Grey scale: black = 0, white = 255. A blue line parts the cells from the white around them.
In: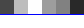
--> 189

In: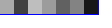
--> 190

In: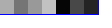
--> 153

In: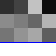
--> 180

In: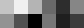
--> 81

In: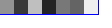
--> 191

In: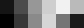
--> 55
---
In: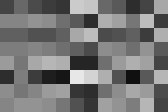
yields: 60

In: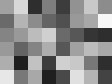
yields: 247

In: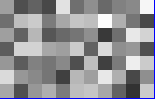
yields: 72

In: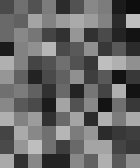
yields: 190

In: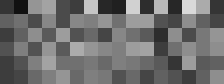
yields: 69

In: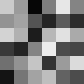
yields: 44

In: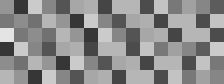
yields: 195
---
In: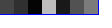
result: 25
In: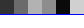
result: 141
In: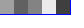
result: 131
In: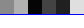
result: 67
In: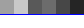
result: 108
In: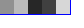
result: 39
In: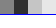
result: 47
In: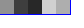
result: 40
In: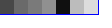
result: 16
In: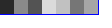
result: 193
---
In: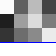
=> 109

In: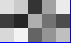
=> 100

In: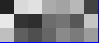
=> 138

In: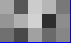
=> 161

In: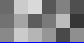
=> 150

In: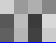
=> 181

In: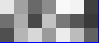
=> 236
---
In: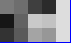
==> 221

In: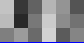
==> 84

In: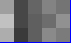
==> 116

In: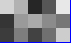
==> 232

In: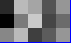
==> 150

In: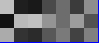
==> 142

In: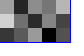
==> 182
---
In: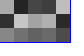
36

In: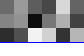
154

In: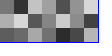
51

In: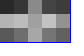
54

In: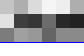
174

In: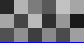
180
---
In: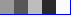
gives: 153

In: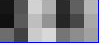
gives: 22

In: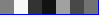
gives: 128

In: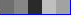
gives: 111

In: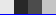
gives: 232

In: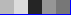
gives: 185
